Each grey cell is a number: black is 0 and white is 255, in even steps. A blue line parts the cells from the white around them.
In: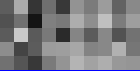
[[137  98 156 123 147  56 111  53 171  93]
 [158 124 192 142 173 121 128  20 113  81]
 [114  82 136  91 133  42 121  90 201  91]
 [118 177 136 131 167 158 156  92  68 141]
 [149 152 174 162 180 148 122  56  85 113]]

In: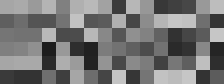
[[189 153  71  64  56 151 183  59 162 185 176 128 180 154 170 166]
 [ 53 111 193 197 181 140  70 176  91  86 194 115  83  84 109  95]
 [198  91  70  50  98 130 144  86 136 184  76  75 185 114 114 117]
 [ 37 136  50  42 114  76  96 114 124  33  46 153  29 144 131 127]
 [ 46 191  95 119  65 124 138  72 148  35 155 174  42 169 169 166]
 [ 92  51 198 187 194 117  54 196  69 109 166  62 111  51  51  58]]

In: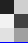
[[207  33]
 [ 66 242]
 [160 225]]

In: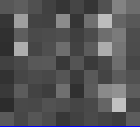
[[109 131  81  53  69  53  65  80  94  87]
 [ 88 101 189 112  53 140  66  67 159  54]
 [ 77 123 110  76  63  79  76  74  94  48]
 [ 76 117 173  92  66 110  79  69 174  46]
 [ 70 110  72  58  84  56  89  88  74  65]
 [ 81  92  68  89  59  85  72  75  70  50]
 [ 93 146 138  92  48 112  61  67  92  57]
 [ 69 193 101  73  69  78  82  72  73  44]
 [ 92  62  68  74  65  55  76  86  71  90]]

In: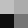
[[172 192]
 [118  15]]

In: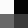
[[  5 251]
 [ 59 105]]

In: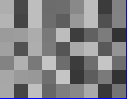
[[130  59 189 137 109 108 190  72 174]
 [131  80 189 152  94 109 190  68 180]
 [ 50 124  97  61 189 121 172 157 155]
 [148  89 185 169  85 123 174  82 161]
 [108 197 110  60 109 197 121 177 131]
 [ 50 122  93  55 197 111 152 154 167]
 [116  56 170 136 126 102 192  69 168]]

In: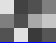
[[127  80  66 225]
 [198 168  79 127]
 [ 86  58 225  82]]

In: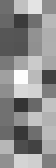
[[142 228 193 110]
 [184 111  59 103]
 [174 146  85  86]
 [175 144  83  85]
 [166 203 166 121]
 [ 65 186 253 160]
 [125 211 215 142]
 [194 104  52 113]
 [178 197 146 113]
 [187 110  55 105]
 [173  66  77 183]
 [126 207 212 144]]
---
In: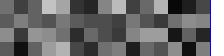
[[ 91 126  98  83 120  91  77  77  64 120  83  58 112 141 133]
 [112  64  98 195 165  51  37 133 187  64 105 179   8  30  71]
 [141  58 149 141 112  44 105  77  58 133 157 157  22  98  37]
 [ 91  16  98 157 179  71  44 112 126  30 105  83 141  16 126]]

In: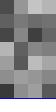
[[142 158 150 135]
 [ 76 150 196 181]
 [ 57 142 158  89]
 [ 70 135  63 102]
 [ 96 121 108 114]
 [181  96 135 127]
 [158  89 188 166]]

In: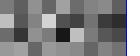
[[153 161 102 153 145 138 102 131 115]
 [123  95 145 102 161 108 131 138  95]
 [191  87 131 211  81  66 115  59  45]
 [108  53 145 123  23 191 123  87  73]]

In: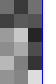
[[155 199  37]
 [141 169  77]
 [147 133 221]
 [184 127  52]
 [ 64  90  84]
 [112  58 112]]

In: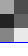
[[133 233]
 [ 35  99]
 [166  77]]

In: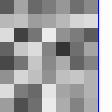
[[145 213 191 145 191 198 178]
 [ 99 198 220 131  52 111 164]
 [184 191 157 164 184 213 220]
 [ 91 164 105 124 151 111 137]
 [220 124 105 228 164 151 178]
 [ 72 117 198 137 172  99 131]
 [157  79 111 235 172 131 172]
 [220  65 117 235 145 124  91]]

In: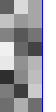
[[ 96 218 166]
 [110 174 110]
 [195 152 166]
 [232 145 182]
 [ 46 137 189]
 [240 103  67]
 [130  88 116]
 [124  61 203]]

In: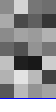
[[178 227 186  65]
 [139 212 118 110]
 [ 88 186 147 163]
 [139 163 155 178]
 [102  81 147 118]
 [170  73  95  53]
 [193  31  24 205]]

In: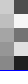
[[191 246]
 [150 224]
 [165 115]
 [205  77]
 [136  32]]
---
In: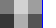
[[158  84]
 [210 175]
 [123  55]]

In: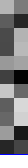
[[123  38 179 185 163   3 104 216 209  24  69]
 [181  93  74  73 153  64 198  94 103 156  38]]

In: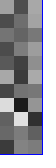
[[168 163 120 157 143 170 119 149  48  96 124]
 [ 78 110 100 125  65  59 115  27 224 124 131]
 [161  76 116  76  89 168  69 220  97 104  59]]

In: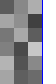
[[174  64  93 199 137 107]
 [136 143 169  74  83  95]
 [ 92 166 119 128 180 165]]

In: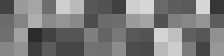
[[ 54  92 144 152]
 [214 149  86  68]
 [ 90 135  96 124]
 [ 93 128 191 205]
 [105  82 212 186]
 [215 164  83  73]
 [207 155  88  77]
 [ 64 110 120 140]
 [ 82 107 100 113]
 [ 87  77 127 114]
 [186 137  85  69]
 [206 148  85  70]
 [110 139  66  92]
 [165 174  43  62]
 [155 131 161 146]
 [ 66 108 111 134]]

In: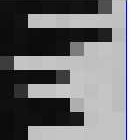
[[193 192 184 192 192 190 190 188 195 195]
 [ 79 193  31 195 193 194 198 196 195 196]
 [ 15 195  14 192 191 195 191 195 191 195]
 [ 19 195  18 124 193 197 198 175  25 197]
 [ 15 188  15  18 194  60 202  14  18 197]
 [ 17 194  12  13 197  13 194  13  12 196]
 [ 13 192  13  11 194  13 193  12  15 193]
 [ 14  19  15  14 196  16  50  16  16  15]
 [ 15  13  12  13  61  14  14  15  11  12]]

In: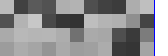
[[191  68 124 164]
 [173 143  58  53]
 [ 60 176  79  57]
 [ 65 180 167 172]
 [ 79 190 170 160]
 [179  50 113 157]
 [175  54 173 170]
 [ 82  73 182 149]
 [ 90 199 181 165]
 [ 65 179 184 172]
 [187  81 170 156]]
